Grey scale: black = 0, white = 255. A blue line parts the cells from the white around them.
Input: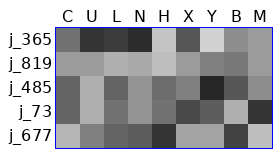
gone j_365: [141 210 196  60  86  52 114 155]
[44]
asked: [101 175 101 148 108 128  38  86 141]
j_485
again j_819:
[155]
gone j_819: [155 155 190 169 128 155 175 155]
[120]
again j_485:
[101]
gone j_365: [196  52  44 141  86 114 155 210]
[60]
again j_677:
[163]

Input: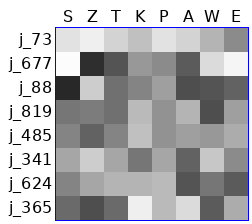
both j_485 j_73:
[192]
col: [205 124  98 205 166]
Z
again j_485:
[132]
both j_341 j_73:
[139]
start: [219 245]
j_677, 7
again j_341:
[166]
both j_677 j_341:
[139]

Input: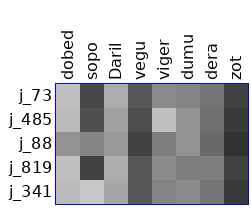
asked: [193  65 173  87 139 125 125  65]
j_819
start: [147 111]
j_485, 6
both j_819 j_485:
[193]

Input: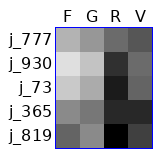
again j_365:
[40]
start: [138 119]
j_365, 1
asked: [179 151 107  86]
j_777
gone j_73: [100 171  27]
[201]
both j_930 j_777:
[107]

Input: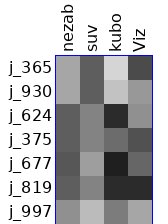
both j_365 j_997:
[166]
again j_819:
[43]
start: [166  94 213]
j_365, 1

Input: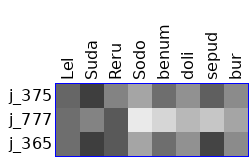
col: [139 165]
bur
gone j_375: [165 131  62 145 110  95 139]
[102]
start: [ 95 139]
j_375, 7

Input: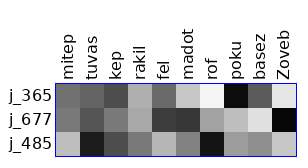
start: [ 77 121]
j_485, 3
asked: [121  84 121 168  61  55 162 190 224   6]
j_677
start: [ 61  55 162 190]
j_677, 5
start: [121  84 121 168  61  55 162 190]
j_677, 1
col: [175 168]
rakil
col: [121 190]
mitep

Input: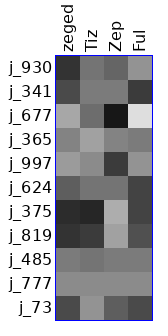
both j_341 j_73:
[74]
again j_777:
[139]
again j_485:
[123]
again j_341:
[123]
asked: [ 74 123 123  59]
j_341

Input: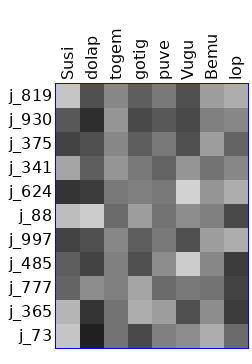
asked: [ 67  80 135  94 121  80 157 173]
j_997
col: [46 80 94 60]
dolap
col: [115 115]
togem

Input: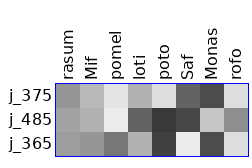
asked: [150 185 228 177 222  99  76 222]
j_375
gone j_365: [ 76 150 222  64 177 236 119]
[157]
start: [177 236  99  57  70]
j_485, 2
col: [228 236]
pomel
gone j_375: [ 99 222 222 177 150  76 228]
[185]
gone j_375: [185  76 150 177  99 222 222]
[228]

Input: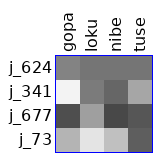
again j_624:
[117]
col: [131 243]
gopa

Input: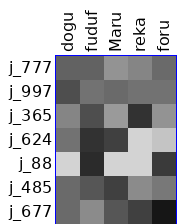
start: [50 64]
j_624, 2
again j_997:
[114]
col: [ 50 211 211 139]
reka
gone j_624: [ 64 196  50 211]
[114]
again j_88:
[211]
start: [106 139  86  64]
j_677, 1

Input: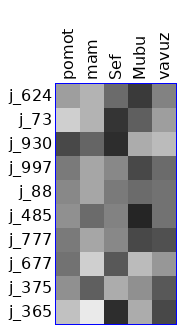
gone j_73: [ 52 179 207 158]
[95]
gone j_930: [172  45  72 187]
[101]
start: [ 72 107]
j_997, 4

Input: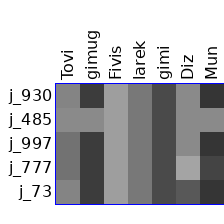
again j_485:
[138]
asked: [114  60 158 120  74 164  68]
j_777

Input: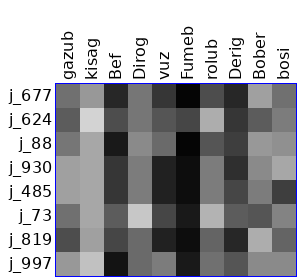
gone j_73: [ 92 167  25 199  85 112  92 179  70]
[131]
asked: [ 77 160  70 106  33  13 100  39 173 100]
j_819
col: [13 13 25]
Fumeb

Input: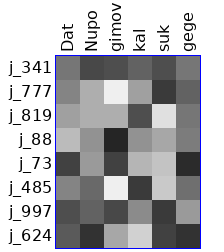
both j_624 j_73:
[65]
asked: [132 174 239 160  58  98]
j_777
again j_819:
[174]
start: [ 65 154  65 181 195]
j_73, 1
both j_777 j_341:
[98]
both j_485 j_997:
[58]

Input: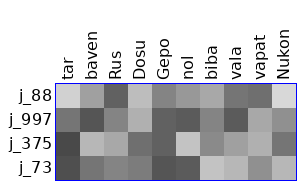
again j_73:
[183]
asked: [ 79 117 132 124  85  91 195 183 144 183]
j_73
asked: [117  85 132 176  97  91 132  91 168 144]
j_997
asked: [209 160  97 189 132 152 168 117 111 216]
j_88
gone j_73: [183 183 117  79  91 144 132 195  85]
[124]
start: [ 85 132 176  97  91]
j_997, 2

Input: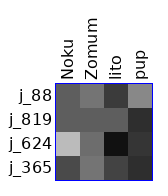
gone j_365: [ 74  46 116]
[67]
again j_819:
[94]
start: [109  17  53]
j_624, 2
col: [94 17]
lito

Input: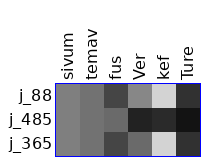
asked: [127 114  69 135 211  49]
j_88

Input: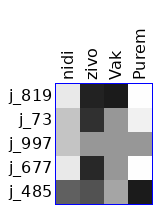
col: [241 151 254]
Purem
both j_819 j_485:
[27]
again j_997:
[151]
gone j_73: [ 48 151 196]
[241]

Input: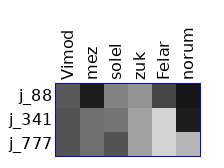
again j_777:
[83]
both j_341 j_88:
[29]
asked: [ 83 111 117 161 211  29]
j_341

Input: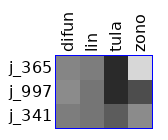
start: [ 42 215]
j_365, 3
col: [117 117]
lin
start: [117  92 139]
j_341, 2
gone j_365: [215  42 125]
[133]
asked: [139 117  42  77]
j_997
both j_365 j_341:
[125]

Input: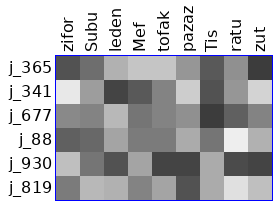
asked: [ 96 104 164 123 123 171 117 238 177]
j_88
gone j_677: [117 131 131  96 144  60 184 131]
[137]
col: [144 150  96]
ratu
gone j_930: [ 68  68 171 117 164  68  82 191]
[75]

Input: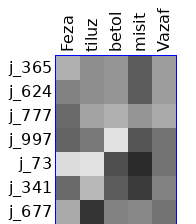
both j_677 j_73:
[114]
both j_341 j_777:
[106]
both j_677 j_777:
[170]
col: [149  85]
misit
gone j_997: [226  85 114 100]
[121]
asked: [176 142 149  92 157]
j_365

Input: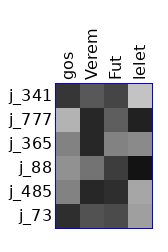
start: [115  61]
j_88, 2
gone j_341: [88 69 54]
[195]
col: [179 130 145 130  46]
gos
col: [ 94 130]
Fut
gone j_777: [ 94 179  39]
[33]

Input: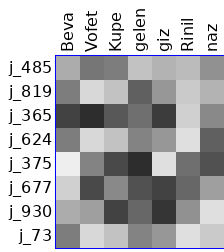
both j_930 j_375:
[223]
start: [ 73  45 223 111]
j_375, 3

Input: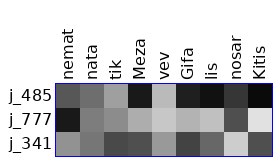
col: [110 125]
nata
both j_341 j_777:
[79]
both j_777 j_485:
[25]
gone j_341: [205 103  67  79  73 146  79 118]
[153]
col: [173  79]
Meza
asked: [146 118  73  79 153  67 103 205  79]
j_341

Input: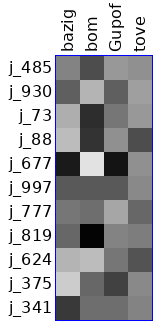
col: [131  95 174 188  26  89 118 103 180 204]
bazig
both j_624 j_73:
[118]
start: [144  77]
j_88, 3
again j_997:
[89]
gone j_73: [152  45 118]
[174]
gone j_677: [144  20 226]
[26]

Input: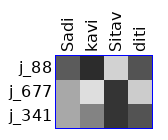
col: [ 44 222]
kavi
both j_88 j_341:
[83]

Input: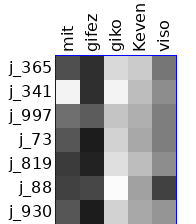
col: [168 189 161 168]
Keven
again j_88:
[65]
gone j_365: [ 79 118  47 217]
[203]
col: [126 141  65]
viso
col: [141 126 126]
viso
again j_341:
[243]

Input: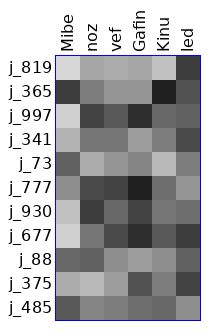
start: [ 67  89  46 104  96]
j_997, 2
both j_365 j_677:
[61]
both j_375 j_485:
[125]

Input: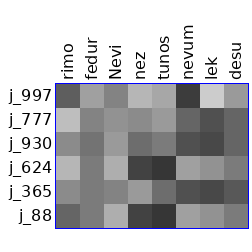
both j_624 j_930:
[123]
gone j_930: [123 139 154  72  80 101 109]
[115]

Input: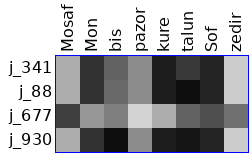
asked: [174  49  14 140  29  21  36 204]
j_930
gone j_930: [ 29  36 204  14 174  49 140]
[21]

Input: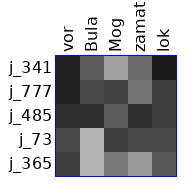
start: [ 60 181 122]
j_365, 1
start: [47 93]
j_485, 2
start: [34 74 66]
j_777, 1
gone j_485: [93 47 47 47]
[60]
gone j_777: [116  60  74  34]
[66]
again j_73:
[74]
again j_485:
[47]

